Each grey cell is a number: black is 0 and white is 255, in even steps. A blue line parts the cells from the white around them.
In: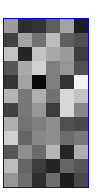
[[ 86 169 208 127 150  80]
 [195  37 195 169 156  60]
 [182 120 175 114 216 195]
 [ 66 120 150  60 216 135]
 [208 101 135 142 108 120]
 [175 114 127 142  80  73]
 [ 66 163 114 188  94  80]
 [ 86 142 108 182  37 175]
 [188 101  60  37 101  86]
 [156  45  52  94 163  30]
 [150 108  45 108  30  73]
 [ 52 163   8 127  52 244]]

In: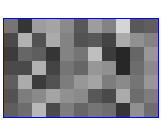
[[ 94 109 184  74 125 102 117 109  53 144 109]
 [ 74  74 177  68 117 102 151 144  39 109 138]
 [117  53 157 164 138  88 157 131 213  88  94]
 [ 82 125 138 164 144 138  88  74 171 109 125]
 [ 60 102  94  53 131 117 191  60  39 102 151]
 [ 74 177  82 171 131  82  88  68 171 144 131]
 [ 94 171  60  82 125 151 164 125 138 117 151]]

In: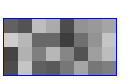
[[ 97  83 189 171  76 147 153 165]
 [ 68 177 127 183 134  83 159 189]
 [205 183 104 104  61 112 147 197]
 [ 76 197  97  89 119 165 119 127]]

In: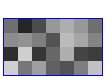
[[207 119 159  97  83 126 193]
 [140 146 126  83 187 166 132]
 [111  38  76 152 174 152 111]
 [ 46 207  54 103 174  68  60]]

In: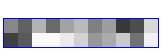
[[ 64  90 249 249 234 209 151 171 201 113 241]
 [135  97 179 105 163 186 128 157  56  77 216]]

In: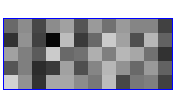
[[161 127  91 203 105 113 175 127 183 167 113  50]
 [105 140  71 140 161  85 154 113 154 133 133  65]
 [ 50 146  65   7 189  58 105 203 161  79 183  98]
 [210 146  50 167 167 140 120 189  71 120 127  65]
 [ 85 127  44  58 161  79 133 183 146 105 154  98]]

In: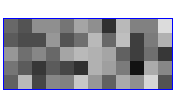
[[104  83 143 143 117 165 143  48 185 129 129 220]
 [151 111 135 104 165 185 177 165  97  62 111  55]
 [ 91  76  76 151  83 111 185 104 191  62 123 177]
 [ 97 185  70 135 129 199 151  97 171 143 213  83]
 [117  91  55  91  70  48 177 159 123  18 171 135]]
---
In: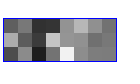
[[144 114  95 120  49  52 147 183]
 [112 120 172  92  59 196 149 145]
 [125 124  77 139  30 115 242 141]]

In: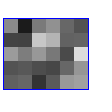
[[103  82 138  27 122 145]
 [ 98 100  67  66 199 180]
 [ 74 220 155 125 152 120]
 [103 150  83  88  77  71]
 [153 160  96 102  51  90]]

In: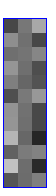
[[119 168  71]
 [112  71 142]
 [116 134 111]
 [111  78 149]
 [102  83 127]
 [121 152  79]
 [113  72 147]
 [111  72 149]
 [103  37 181]
 [123 130  97]
 [109  41 193]
 [108 127  85]]

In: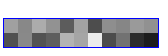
[[154 145 160 136 172 146  92 162  77 142 134]
 [ 44  29  80 137  82  94 179 165 235  76 114]]

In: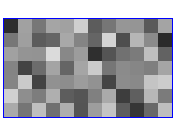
[[ 90 164  45 161 119 165 161 207  92 118 150 149]
 [139  42 119 159  92 101 168 132 101 212  78 182]
 [191  98 161 148 147 219 136 156  47  84 113 123]
 [127 165 132  67 108 164 101 165 203 118 139 134]
 [196 204 133 202  67 145 141 156 146  68 140 137]
 [183 123 208 142 125 175  93  85 128 170  61  95]
 [104 190 170 117 191 112 174  84 157 196  93  54]]

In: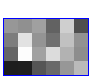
[[207  78 151 144 160  98]
 [193 146 125 226 148 112]
 [178 141 101 253 161 220]
 [151 186  29  30  85 105]]

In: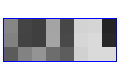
[[213  36 134  68  63 164  71 211]
 [218  40 129  67  63 165  73 214]
 [218 218  91 130 148 109  93 209]]

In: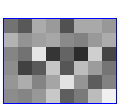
[[169 152 115  88 171 154  81 169]
 [153 172 179 147 160 167 138 130]
 [207  69 133 114 229  53 100  44]
 [156 117 141  65  90 198  86 189]
 [ 93 130 150 173 132 165 226 149]
 [188 240 140 133 152 200  94 122]]
